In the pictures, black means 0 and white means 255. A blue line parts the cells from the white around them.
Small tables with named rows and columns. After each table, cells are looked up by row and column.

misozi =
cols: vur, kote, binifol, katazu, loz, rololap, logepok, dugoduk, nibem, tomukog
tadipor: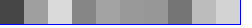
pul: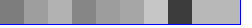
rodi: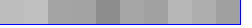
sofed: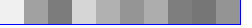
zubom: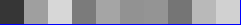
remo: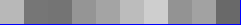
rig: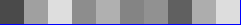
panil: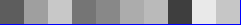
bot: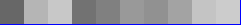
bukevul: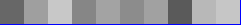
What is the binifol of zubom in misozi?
215
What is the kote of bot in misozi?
181
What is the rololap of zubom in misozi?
146
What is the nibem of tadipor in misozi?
188
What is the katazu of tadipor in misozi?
134
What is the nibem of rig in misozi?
173

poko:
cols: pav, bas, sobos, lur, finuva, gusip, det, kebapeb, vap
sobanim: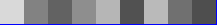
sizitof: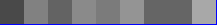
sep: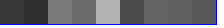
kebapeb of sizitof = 101
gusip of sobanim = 81
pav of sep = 55
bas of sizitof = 129
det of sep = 100
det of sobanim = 186
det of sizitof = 101
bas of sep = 47
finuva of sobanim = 182
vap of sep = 86
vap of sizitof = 168
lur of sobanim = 142
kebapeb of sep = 96
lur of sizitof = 138
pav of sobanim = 217
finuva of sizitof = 123
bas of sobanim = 130
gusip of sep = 74
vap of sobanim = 78
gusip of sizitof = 148

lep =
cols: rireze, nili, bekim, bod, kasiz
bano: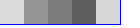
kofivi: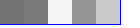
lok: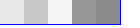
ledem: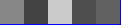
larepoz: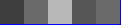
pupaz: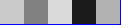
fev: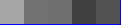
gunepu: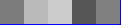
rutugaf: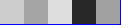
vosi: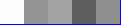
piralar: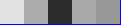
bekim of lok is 245
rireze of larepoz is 62
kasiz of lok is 139
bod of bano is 95
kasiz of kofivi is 203
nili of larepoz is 106
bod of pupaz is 27
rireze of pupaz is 202
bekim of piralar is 44
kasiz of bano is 217
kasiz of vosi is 143
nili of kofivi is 122
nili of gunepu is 186
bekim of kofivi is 244
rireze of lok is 233
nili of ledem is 67
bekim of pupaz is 218
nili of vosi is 147

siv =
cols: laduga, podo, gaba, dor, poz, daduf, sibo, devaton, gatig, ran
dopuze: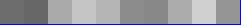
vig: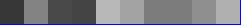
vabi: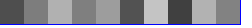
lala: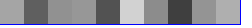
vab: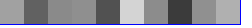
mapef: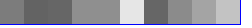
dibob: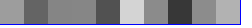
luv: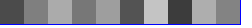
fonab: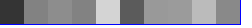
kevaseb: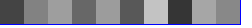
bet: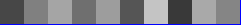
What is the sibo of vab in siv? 140
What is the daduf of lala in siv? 210
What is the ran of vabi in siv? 130
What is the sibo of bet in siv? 196
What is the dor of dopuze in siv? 197
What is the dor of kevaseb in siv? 103
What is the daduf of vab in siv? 212
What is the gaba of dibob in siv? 133
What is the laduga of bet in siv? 71
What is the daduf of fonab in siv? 91
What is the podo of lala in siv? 95
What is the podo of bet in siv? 128
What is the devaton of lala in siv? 63
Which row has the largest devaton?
dopuze

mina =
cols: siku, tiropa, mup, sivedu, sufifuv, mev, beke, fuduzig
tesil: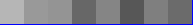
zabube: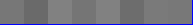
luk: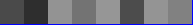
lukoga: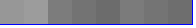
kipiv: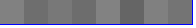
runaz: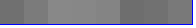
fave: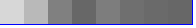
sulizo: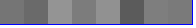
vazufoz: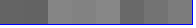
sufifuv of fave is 125
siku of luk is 74
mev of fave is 111
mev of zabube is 109
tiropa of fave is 185
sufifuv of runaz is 132
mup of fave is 128
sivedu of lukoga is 115
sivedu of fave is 103
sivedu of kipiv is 109
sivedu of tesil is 103
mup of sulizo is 148
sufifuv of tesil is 133
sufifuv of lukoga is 108
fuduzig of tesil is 107
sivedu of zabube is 117
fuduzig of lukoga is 110
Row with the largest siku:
fave

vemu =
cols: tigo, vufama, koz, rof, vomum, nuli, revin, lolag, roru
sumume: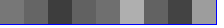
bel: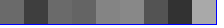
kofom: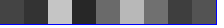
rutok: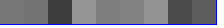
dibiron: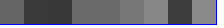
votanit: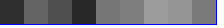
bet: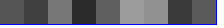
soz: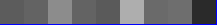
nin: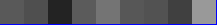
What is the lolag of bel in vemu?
50
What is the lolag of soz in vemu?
110
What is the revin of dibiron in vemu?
135
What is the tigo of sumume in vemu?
119
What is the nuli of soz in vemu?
174
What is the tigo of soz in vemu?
92
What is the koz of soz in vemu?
140
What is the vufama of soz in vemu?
99
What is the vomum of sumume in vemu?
111
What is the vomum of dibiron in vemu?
105
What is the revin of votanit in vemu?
156
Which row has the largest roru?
bel

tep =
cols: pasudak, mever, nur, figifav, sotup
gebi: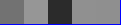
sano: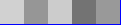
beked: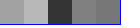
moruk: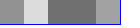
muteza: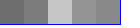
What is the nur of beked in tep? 52
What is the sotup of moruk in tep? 161
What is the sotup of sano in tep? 153
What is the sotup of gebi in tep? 143
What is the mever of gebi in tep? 150
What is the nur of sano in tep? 204
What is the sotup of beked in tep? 118
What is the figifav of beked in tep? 129
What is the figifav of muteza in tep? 149
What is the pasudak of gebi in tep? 114
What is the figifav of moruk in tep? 112
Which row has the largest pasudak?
sano

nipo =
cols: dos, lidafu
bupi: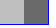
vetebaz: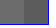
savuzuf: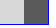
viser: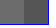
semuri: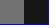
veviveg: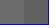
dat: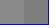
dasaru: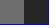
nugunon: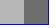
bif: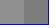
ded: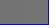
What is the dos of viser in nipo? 107
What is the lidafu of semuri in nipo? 22
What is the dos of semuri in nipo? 114
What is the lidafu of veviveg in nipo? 97
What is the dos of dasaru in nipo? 110
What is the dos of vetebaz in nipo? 108
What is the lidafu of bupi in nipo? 106
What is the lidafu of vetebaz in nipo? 93
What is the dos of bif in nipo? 144
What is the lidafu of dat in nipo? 126
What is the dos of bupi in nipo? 190
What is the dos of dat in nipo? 138
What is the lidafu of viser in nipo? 86
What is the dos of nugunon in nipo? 183
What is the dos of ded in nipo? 115
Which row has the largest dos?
savuzuf

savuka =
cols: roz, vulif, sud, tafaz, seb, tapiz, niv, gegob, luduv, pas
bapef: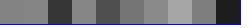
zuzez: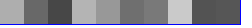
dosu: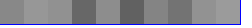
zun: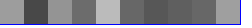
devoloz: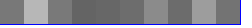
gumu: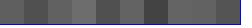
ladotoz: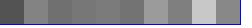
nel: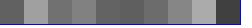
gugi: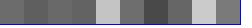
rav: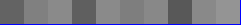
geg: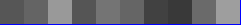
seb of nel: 99
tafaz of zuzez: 180
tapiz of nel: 95
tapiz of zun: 103
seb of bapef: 79
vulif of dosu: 151
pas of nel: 64
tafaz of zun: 108

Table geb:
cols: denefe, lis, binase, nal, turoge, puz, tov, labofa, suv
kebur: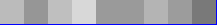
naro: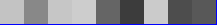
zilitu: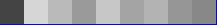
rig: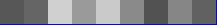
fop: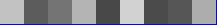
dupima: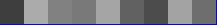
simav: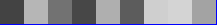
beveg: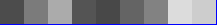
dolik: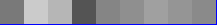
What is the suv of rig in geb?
97
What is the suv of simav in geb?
163
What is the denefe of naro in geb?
195
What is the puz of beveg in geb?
100
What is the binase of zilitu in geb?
186
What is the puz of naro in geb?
60
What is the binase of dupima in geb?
129
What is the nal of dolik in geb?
84
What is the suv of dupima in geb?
110
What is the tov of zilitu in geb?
179
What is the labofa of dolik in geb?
149
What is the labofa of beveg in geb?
220
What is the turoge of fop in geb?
72
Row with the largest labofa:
beveg

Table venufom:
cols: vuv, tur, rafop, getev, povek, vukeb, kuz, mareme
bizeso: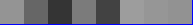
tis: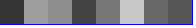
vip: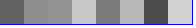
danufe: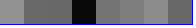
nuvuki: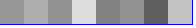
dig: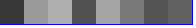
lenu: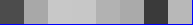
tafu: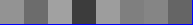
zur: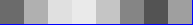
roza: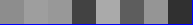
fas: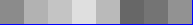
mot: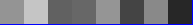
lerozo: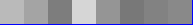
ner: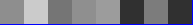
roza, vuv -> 141
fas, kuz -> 116
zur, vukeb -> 133
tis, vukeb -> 199
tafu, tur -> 108
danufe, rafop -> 104
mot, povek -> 149
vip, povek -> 122
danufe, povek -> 116
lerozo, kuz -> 130
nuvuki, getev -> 220
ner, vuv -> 142
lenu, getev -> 199
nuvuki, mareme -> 195
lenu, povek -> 178
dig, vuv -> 56
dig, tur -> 154
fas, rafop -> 196
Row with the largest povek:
zur

